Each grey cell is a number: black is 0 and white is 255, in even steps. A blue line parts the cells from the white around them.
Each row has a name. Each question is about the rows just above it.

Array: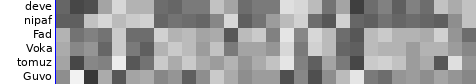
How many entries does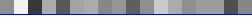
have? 18
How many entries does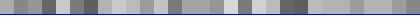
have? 30
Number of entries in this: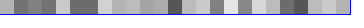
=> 25
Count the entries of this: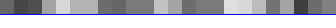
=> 24
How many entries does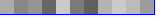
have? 11
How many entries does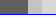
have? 4

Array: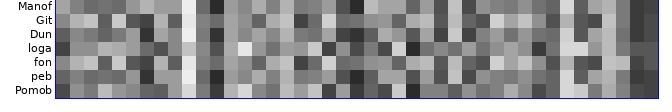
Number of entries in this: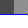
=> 2
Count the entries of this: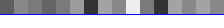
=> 16
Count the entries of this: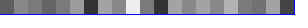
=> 21

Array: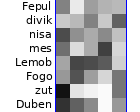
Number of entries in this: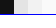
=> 4
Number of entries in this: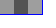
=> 3
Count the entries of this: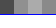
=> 4
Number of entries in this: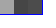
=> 3
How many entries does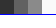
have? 4
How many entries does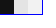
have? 3

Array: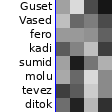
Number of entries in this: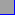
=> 1
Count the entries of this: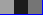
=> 3
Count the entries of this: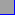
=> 1

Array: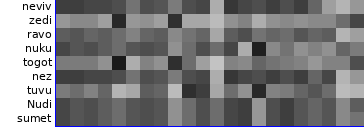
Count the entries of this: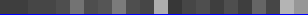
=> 22
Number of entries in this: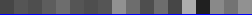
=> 18

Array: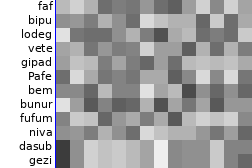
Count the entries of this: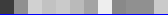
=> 12
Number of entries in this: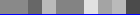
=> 10
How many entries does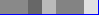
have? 7
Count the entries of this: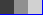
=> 3
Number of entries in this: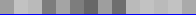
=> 14

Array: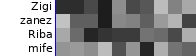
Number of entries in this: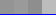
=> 4
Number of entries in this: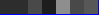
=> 7
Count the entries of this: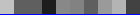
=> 10
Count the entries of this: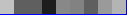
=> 9

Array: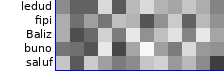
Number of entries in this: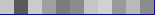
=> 11
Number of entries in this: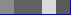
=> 5
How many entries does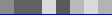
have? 8
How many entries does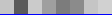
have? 8
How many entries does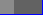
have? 3
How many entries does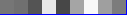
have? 9

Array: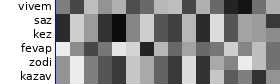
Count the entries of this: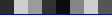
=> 8
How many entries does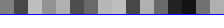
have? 16
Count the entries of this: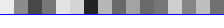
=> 16

